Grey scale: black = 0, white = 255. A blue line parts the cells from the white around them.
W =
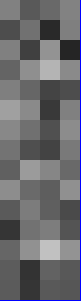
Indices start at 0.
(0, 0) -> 129
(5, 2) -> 57
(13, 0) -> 92
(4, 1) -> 102
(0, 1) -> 89
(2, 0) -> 128
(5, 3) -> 128
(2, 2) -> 147
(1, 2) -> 41
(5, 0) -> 160
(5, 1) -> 138
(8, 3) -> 105
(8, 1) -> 155
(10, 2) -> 95
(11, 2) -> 125

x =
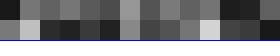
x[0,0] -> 24
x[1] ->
[121, 191, 44, 34, 58, 33, 136, 68, 83, 117, 211, 67, 59, 24]
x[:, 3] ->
[118, 34]
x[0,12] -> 34
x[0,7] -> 84
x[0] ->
[24, 118, 98, 118, 90, 76, 150, 84, 122, 97, 116, 29, 34, 96]

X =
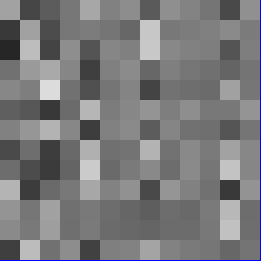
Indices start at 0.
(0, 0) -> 162
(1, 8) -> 120
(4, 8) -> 114
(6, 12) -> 117
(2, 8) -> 136
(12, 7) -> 164
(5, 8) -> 126
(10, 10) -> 122
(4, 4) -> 80
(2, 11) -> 84
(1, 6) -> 103
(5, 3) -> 107
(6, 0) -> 129
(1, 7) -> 199
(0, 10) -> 117
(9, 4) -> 167
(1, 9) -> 124
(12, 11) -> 103
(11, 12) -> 110
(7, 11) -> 162
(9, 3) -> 120
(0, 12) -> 144
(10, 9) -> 105
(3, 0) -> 113
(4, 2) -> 220
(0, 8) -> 143
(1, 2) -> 76
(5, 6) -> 135
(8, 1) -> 76
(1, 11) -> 138
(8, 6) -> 122
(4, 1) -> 126
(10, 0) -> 148
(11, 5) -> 107
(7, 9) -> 137
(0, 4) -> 167

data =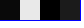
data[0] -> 9
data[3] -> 27

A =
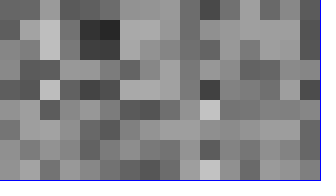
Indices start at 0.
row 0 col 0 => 102
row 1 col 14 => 158
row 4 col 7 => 170
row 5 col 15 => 134
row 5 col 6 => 90
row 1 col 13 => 158
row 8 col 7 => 86
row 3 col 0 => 137
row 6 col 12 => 147
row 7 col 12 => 118
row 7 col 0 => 144
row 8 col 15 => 127
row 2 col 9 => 112
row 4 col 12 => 124
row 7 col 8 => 115
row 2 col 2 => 190
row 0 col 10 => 73
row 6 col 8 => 158
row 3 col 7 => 135
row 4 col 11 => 130
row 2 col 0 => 134
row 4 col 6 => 169
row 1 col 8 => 151
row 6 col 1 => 158
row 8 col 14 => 147
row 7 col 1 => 124
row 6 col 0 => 117
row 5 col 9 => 146
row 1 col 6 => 169
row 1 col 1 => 163
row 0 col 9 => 109
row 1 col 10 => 144
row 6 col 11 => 139
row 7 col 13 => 143
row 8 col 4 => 135

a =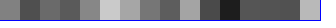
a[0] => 129
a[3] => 90
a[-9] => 118
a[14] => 81
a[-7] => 164
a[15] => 185
